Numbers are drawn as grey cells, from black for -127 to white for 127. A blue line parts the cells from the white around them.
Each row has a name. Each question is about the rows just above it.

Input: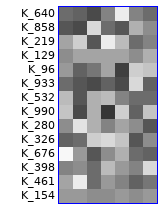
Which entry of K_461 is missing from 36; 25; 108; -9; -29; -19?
3
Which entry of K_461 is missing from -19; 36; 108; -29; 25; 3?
-9
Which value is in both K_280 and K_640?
3

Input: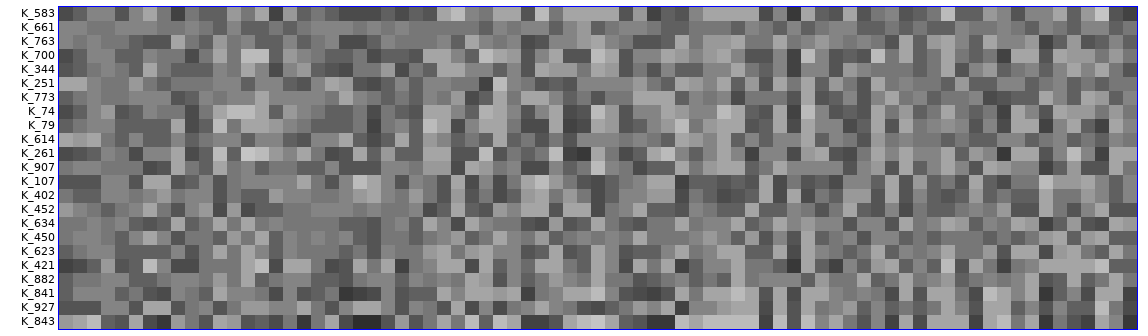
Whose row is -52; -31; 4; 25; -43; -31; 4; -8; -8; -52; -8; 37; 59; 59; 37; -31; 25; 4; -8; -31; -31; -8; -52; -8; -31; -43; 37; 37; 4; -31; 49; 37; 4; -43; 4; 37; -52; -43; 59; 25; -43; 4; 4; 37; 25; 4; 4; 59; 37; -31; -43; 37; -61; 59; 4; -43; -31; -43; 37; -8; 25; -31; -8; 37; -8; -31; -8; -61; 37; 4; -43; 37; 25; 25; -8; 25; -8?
K_74
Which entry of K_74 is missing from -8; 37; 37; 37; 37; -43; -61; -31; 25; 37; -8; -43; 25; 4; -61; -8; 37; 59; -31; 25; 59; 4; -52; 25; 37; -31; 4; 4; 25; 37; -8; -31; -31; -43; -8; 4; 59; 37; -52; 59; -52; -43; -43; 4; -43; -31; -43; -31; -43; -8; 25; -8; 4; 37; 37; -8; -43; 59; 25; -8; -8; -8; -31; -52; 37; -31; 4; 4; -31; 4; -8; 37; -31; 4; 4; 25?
49
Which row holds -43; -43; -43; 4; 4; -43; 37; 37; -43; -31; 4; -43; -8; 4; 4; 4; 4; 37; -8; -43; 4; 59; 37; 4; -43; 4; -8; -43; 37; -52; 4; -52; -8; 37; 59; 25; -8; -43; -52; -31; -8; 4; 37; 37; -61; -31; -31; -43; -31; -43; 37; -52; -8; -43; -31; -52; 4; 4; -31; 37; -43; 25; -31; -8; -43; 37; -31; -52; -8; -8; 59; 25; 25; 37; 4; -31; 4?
K_107
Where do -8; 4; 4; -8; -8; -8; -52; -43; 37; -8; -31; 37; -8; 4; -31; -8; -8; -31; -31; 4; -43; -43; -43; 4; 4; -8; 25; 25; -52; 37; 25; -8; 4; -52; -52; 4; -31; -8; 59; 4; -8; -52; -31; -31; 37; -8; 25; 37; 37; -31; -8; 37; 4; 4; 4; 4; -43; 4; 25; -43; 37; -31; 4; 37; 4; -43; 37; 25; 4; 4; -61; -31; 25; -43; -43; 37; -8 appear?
K_907
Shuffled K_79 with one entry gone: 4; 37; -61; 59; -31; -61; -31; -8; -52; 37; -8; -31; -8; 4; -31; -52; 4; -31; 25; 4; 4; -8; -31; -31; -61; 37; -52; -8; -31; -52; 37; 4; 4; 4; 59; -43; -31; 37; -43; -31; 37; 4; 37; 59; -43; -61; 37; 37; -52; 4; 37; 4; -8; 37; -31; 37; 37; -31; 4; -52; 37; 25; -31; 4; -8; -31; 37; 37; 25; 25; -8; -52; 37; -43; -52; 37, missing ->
16
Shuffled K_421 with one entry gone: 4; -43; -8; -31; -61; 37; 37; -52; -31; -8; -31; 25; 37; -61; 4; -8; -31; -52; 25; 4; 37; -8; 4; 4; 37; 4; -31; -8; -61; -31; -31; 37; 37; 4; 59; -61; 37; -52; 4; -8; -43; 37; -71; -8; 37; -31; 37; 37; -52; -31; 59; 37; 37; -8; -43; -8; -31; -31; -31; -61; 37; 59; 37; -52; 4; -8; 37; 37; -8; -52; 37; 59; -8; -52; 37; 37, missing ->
-20

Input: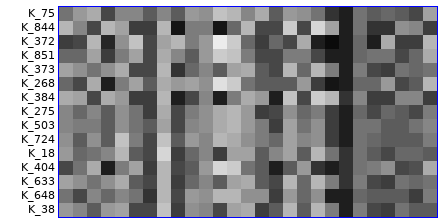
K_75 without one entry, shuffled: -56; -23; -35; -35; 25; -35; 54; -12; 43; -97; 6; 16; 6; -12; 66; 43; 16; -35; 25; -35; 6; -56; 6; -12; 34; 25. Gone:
-76
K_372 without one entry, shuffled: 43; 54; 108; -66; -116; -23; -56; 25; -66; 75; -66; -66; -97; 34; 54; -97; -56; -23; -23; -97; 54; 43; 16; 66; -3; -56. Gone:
-88
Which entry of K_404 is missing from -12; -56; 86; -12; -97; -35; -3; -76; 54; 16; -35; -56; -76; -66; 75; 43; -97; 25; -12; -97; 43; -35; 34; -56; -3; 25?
-47

